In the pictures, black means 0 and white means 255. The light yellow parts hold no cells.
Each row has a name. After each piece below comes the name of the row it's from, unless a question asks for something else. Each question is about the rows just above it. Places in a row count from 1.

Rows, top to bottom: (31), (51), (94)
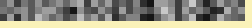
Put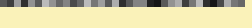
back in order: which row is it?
(94)
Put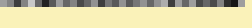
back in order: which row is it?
(31)
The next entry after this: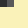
[131]

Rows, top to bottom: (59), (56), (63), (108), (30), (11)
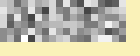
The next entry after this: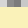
[169]
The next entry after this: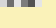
[214]
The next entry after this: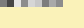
[110]
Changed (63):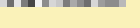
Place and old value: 6, [229]

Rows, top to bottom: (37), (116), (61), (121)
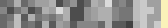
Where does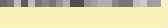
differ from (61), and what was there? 5, [175]
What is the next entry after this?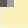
[146]
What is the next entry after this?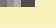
[146]
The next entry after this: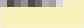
[118]
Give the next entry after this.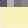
[118]
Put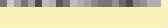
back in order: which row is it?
(61)

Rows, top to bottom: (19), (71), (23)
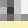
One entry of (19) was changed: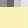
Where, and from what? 4, [242]
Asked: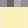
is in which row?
(23)

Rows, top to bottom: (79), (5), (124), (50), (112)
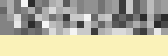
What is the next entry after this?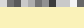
[188]
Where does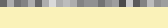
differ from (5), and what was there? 18, [59]
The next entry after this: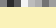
[59]
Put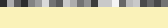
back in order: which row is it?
(124)
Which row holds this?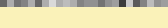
(5)
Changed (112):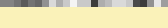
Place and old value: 20, [90]
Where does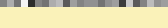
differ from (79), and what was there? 1, [145]

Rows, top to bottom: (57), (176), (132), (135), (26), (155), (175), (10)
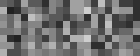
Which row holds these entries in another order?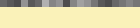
(26)
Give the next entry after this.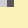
[133]
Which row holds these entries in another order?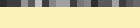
(57)
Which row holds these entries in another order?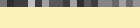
(135)

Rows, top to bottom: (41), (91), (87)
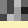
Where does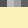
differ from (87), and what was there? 1, [69]
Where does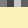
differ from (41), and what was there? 3, [187]
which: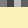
(41)
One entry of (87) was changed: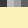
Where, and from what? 1, [69]
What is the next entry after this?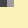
[28]
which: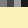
(91)

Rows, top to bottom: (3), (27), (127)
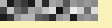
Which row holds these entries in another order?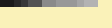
(3)
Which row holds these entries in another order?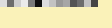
(27)
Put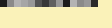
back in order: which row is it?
(127)
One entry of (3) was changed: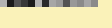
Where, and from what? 13, [152]

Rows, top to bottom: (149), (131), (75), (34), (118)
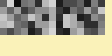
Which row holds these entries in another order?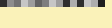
(75)
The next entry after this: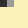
[157]
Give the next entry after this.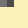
[114]

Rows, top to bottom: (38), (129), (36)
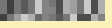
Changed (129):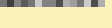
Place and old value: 3, [118]
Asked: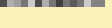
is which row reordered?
(129)

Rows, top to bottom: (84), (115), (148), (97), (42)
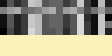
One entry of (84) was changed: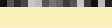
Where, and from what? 8, [100]
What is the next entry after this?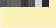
[16]
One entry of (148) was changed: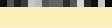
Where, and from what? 10, [59]
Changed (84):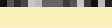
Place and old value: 7, [86]
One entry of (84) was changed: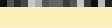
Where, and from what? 6, [186]
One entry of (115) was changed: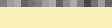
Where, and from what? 10, [157]
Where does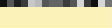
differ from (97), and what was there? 15, [199]

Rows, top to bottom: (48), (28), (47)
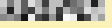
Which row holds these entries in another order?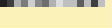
(48)
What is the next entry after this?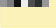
[47]
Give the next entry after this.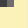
[136]
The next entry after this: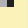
[191]
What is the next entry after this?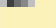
[33]

